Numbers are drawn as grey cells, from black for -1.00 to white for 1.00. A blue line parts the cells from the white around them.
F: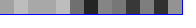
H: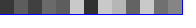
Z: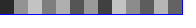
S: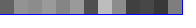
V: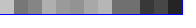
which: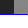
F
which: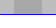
F
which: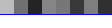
F

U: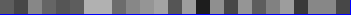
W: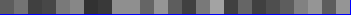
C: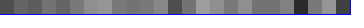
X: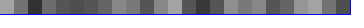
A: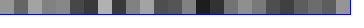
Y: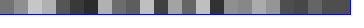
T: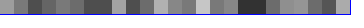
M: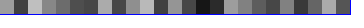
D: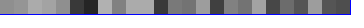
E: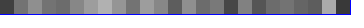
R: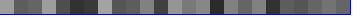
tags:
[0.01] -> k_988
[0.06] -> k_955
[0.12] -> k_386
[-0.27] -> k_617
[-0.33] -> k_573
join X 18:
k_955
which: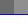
T
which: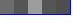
D
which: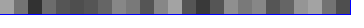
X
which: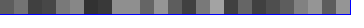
W
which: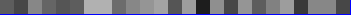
U

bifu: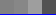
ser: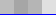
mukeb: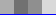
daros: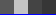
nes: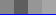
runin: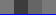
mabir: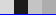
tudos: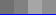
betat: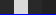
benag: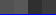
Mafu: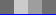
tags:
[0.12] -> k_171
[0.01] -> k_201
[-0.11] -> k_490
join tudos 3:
k_171
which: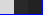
betat
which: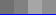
tudos
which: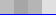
ser
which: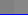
bifu

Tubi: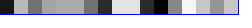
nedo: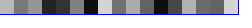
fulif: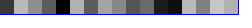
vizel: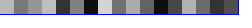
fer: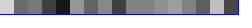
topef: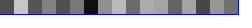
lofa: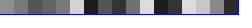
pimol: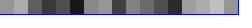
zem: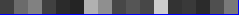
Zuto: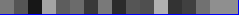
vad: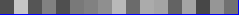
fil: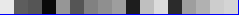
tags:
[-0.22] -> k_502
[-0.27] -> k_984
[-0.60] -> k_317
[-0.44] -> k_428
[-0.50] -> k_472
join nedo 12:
k_428
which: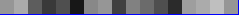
pimol

